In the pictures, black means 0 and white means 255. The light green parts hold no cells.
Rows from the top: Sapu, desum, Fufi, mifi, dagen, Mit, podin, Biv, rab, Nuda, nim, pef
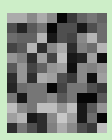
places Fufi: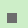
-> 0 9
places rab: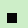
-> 7 8
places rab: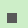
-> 5 9
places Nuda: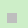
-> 0 3 4 6
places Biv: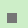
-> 2 3 6 7

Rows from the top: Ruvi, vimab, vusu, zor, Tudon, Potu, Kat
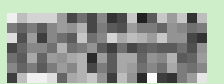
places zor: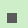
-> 9 13 15 16
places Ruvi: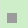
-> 5 16

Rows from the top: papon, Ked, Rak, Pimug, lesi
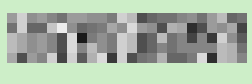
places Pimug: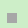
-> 1
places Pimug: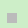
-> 0 8 12 21
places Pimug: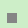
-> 4 7 15 17 18 19 20
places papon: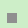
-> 2 8 9 18
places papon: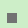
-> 5 15 16 19 23

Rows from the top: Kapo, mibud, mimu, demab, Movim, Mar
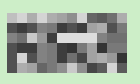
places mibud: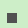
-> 0 2 6 10
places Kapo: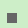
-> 8
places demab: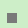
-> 4 7 10 11
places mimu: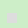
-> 5 6 7 8
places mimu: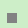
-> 0 9
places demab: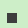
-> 1 2 5

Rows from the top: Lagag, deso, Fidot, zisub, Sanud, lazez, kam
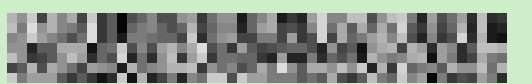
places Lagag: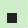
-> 29 41
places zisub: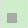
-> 5 6 7 18 37
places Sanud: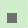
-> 13 21 22 34 49
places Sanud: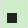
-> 12 26 28 29

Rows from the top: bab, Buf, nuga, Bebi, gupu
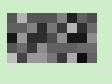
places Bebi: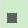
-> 4 5 6
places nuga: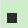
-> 2 3
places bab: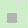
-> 1
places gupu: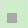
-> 6

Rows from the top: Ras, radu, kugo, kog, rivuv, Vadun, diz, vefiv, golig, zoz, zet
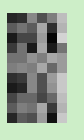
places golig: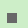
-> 1 2 4
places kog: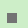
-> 1 5
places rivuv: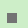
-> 0 1
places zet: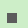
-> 1
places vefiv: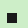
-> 0
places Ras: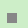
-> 2

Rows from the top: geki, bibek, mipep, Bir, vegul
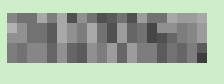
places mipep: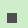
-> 10 15
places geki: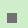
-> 1 2 8 11 14 15

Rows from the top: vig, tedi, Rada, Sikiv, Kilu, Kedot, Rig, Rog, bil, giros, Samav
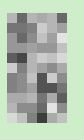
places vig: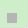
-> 0 2 4
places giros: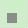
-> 1 2 5
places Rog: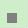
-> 0

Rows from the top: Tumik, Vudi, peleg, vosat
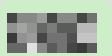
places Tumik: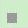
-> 3
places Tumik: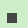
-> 0 4 7
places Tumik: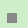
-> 1 2 5 6
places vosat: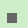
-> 0 1
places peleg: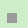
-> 2

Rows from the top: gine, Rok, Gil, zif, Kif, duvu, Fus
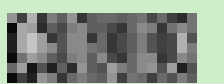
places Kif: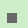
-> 12
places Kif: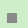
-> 3 7 9 13 14 17
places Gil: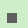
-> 12

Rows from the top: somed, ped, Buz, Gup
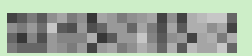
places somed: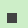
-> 0 15 17
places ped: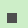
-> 6 8 15
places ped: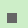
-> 9 12
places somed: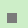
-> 2 6 11
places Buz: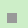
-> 4 11 12 17
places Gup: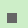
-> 1 2 3 15 22
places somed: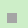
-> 5 9 14

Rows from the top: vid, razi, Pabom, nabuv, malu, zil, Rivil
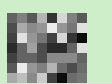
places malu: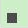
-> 3
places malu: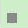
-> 4 5 6
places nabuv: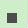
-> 3

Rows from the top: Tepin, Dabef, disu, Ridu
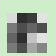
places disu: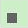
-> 0
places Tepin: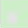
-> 3

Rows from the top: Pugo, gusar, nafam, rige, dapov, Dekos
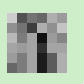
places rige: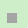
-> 0 2 4 5
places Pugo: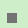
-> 2
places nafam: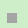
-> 2

